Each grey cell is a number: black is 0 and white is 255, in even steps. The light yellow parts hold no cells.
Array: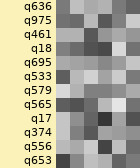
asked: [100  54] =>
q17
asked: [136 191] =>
q653
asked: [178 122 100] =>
q636
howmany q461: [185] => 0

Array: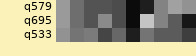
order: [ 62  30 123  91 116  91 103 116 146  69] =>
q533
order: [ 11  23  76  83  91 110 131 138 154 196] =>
q695
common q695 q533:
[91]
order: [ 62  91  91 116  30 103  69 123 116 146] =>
q533
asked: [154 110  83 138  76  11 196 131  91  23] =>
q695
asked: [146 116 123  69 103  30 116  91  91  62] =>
q533

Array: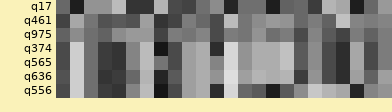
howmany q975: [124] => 5
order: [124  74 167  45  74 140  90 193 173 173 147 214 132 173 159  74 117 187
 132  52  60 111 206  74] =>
q565
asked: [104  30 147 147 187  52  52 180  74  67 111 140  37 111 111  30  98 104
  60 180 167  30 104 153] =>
q17
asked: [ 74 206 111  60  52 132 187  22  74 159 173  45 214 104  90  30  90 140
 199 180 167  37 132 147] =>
q556

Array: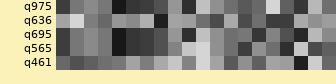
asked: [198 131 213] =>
q461
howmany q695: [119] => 3

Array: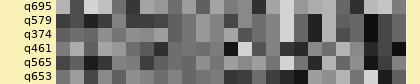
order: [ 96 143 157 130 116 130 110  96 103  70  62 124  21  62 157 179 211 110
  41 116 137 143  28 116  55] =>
q653
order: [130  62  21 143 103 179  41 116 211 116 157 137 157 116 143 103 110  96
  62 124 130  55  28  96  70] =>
q565
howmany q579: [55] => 0
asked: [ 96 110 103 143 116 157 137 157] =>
q565

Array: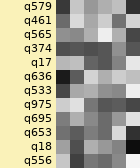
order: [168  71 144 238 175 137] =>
q533
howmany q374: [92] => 0
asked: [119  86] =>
q975
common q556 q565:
[137]

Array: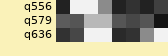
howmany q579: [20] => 1
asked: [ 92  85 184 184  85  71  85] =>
q579
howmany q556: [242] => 2
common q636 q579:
[71]
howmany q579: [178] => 0
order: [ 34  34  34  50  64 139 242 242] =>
q556
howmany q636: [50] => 2

